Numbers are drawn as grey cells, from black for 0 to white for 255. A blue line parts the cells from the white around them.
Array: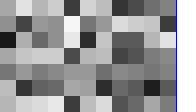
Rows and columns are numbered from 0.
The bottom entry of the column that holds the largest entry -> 60
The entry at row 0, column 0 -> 167
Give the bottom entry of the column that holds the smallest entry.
182
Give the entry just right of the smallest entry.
175
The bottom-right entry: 124
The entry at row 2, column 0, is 24
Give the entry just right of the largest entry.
118
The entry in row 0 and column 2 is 182
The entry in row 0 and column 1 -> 226
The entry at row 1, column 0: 144
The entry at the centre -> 182
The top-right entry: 130
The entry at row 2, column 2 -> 105

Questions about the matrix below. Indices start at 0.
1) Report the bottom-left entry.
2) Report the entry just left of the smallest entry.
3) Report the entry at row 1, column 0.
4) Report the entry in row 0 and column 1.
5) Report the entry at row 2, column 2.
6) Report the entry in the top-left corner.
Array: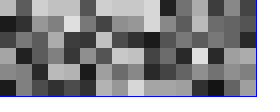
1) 27
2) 49
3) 27
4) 92
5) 92
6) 186

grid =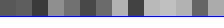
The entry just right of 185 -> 192
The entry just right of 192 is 178
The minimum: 58

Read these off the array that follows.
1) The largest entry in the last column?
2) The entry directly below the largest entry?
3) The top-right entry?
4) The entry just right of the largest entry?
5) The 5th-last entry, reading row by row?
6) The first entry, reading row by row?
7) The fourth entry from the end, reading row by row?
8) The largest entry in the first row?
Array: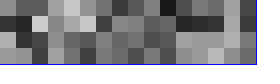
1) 122
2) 71
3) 71
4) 135
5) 142
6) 142
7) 155
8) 198

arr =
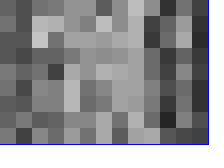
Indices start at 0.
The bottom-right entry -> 65
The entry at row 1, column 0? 114
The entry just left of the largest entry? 86
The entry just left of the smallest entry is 107
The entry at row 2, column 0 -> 86
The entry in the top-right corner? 65
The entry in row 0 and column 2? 114
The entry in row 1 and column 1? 79
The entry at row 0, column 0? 99
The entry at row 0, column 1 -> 79
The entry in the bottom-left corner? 121
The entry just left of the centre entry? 147
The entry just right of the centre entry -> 169
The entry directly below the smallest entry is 86
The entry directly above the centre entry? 141
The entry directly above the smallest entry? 57
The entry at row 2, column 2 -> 196
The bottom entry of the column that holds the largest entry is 135
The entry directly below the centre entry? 135

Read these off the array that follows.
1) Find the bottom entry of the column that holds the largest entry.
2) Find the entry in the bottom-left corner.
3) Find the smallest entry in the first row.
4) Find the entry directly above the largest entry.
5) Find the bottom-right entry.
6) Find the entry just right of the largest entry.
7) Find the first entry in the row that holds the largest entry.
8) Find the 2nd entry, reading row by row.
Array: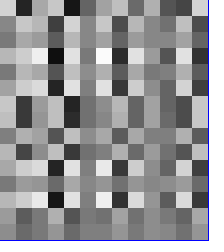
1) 127
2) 141
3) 22
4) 162
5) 149
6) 44
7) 183
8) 36

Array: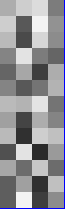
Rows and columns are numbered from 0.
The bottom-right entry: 140
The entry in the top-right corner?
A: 124
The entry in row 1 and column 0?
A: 206
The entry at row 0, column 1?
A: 206
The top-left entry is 173
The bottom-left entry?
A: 94
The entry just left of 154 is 42
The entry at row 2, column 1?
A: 74
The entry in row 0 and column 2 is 220
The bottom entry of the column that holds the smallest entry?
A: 62
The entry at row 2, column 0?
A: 186

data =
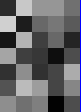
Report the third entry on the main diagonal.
63
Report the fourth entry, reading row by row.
150
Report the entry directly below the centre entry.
49
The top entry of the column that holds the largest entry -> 43
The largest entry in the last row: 142
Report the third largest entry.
187
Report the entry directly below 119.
104
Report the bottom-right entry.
77
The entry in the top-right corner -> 112
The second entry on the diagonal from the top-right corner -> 119

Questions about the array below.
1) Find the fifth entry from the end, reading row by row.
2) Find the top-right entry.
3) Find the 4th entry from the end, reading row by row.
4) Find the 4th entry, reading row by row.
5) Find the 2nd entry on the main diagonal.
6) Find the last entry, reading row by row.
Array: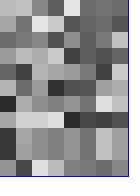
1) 187
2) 107
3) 129
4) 94
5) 115
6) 135

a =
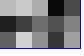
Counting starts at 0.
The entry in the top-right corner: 75
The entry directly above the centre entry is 172
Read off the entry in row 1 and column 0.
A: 32
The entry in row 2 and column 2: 143

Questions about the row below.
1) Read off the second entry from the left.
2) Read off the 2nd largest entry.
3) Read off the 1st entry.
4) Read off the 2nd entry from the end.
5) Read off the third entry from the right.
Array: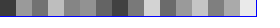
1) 154
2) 211
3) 59
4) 170
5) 127

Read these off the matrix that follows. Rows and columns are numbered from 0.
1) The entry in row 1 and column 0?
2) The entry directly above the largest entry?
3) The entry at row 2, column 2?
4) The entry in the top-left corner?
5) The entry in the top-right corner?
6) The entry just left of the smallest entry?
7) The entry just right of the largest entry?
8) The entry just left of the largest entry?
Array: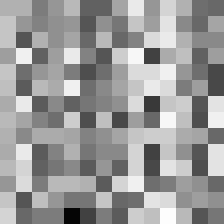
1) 197
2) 219
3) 177
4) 177
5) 104
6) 124
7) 185
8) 191
